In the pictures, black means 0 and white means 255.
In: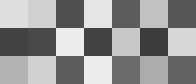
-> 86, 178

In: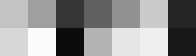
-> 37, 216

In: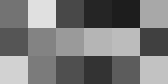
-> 168, 210

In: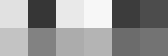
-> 76, 195

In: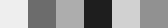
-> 145, 238

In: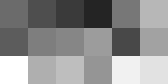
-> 183, 255

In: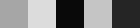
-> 37, 166

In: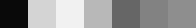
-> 142, 9
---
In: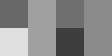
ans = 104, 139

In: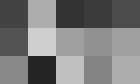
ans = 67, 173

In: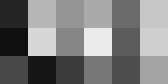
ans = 37, 163

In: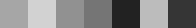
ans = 166, 53

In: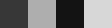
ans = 55, 215

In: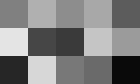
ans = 128, 10
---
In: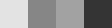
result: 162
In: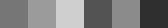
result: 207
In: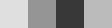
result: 56
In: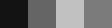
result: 193
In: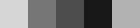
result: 77
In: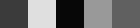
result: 7
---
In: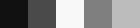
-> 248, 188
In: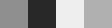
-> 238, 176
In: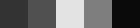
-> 227, 126
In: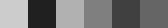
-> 204, 177
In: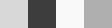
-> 249, 216
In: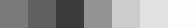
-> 253, 225
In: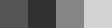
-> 210, 134
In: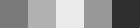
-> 234, 177
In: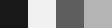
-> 240, 180
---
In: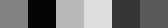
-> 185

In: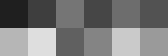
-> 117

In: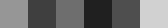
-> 110

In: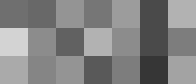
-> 148

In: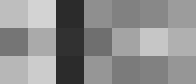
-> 43

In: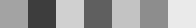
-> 208
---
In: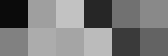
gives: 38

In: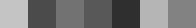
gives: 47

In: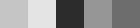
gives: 44

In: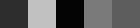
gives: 4

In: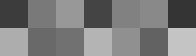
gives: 129

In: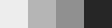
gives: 181

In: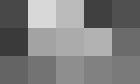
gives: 186

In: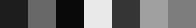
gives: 53

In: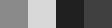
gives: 216

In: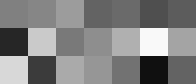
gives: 106
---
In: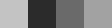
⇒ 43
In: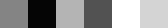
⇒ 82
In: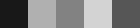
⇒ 130
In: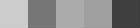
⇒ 171
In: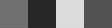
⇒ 39
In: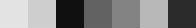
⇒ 131
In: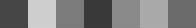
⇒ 138
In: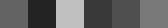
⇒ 57
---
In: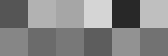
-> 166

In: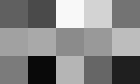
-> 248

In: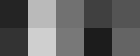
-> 113

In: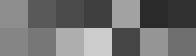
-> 75

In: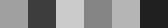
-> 203

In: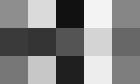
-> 17

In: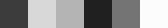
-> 180

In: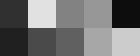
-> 130
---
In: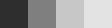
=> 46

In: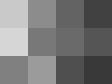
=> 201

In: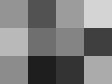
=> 148

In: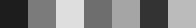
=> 29

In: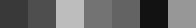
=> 57

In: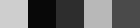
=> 206

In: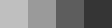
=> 191

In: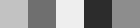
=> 194
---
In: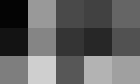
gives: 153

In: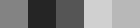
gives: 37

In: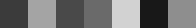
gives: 164

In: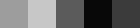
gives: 199

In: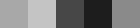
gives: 196

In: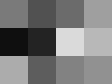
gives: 81
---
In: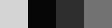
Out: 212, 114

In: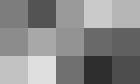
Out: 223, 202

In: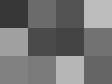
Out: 188, 182

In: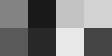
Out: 232, 210

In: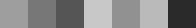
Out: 200, 186

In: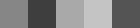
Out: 196, 169

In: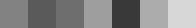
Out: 215, 172

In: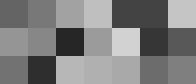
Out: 210, 197
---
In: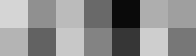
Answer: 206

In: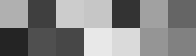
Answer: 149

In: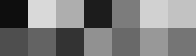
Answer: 152

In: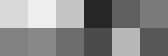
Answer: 184

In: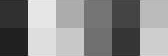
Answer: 54

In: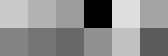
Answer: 193

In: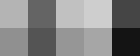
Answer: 166

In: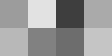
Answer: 109
